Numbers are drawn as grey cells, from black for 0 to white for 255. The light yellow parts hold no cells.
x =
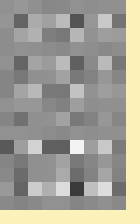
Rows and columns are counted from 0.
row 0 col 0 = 145
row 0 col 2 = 144
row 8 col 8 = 134
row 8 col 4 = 162
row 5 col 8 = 134
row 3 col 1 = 145
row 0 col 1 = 151
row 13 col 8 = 108
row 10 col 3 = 96
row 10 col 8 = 123
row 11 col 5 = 121
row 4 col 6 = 138
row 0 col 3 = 135
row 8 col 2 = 144
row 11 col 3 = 145
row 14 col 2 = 137
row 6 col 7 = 158
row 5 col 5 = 121
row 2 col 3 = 126
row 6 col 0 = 133
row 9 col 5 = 145
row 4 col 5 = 96
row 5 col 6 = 130
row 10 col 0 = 89
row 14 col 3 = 145
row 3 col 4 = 137
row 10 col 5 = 243
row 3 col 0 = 141
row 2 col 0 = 141
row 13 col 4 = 220
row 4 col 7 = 186
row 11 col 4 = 162
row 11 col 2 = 144
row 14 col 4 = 145
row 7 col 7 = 144

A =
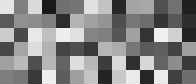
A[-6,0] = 228
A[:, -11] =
[25, 128, 191, 178, 183, 238]
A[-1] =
[126, 118, 56, 238, 93, 159, 196, 35, 200, 234, 38, 234, 63, 110]
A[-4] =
[204, 74, 232, 191, 238, 224, 132, 128, 86, 161, 51, 239, 209, 35]
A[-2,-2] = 141
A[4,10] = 216
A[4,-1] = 57
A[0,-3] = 80
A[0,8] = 39
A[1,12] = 88
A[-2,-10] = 99
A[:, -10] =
[112, 44, 238, 68, 99, 93]
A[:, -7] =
[194, 148, 128, 182, 60, 35]
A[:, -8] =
[224, 160, 132, 56, 183, 196]
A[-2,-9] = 221
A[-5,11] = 53
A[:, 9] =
[164, 118, 161, 118, 47, 234]

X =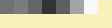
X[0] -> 113
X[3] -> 51
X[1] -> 124

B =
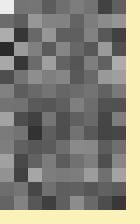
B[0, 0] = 236
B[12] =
[146, 66, 166, 125, 122, 125, 156, 112, 163]
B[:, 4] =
[111, 130, 95, 134, 99, 134, 102, 95, 79, 78, 110, 92, 122, 94, 95]
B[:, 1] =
[116, 94, 54, 154, 55, 116, 93, 114, 77, 115, 97, 73, 66, 117, 131]
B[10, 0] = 126
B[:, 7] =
[66, 139, 88, 154, 97, 153, 98, 82, 70, 69, 93, 79, 112, 97, 77]
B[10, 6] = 136
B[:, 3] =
[92, 131, 150, 91, 159, 127, 116, 86, 117, 94, 91, 124, 125, 112, 63]
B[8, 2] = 65
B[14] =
[100, 131, 87, 63, 95, 140, 105, 77, 56]
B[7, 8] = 81
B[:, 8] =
[95, 149, 65, 80, 172, 159, 121, 81, 125, 71, 111, 135, 163, 92, 56]
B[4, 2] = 107
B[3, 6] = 88
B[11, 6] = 126
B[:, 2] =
[117, 151, 104, 128, 107, 142, 105, 90, 65, 50, 87, 98, 166, 71, 87]
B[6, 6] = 115
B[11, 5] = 113
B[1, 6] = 125

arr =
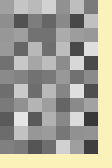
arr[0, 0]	160
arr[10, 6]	62
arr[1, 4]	137
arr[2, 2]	114
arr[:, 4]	[145, 137, 171, 189, 140, 152, 133, 101, 136, 119, 209]
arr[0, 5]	190
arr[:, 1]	[197, 82, 159, 102, 200, 131, 202, 145, 229, 194, 122]
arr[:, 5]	[190, 72, 157, 73, 216, 113, 223, 138, 219, 145, 159]
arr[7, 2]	180
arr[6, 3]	185
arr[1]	[142, 82, 125, 102, 137, 72, 192]
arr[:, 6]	[122, 192, 152, 222, 74, 139, 78, 162, 56, 147, 62]
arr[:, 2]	[186, 125, 114, 184, 166, 114, 109, 180, 89, 151, 85]

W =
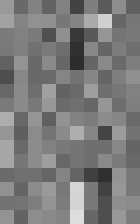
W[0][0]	154
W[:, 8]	[141, 102, 117, 125, 106, 127, 119, 110, 134, 155, 135, 122, 148, 151, 142, 152]
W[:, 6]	[127, 170, 88, 135, 101, 134, 157, 102, 124, 133, 111, 111, 64, 121, 121, 103]
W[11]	[166, 118, 140, 158, 104, 116, 111, 137, 122, 104]
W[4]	[98, 148, 105, 138, 103, 45, 101, 137, 106, 126]
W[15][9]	125
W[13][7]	66
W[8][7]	140
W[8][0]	173
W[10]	[166, 106, 140, 129, 121, 117, 111, 111, 135, 101]
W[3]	[121, 128, 113, 123, 110, 48, 135, 101, 125, 111]
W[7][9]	127
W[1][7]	208
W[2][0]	123
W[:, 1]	[105, 132, 129, 128, 148, 135, 138, 138, 104, 95, 106, 118, 112, 101, 116, 99]
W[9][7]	68
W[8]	[173, 104, 149, 96, 146, 130, 124, 140, 134, 107]
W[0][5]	67
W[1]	[162, 132, 145, 144, 119, 132, 170, 208, 102, 119]
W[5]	[78, 135, 105, 106, 133, 115, 134, 101, 127, 144]
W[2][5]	56
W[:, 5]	[67, 132, 56, 48, 45, 115, 106, 112, 130, 174, 117, 116, 100, 213, 212, 221]
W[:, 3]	[98, 144, 80, 123, 138, 106, 160, 152, 96, 116, 129, 158, 102, 154, 148, 137]
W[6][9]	129
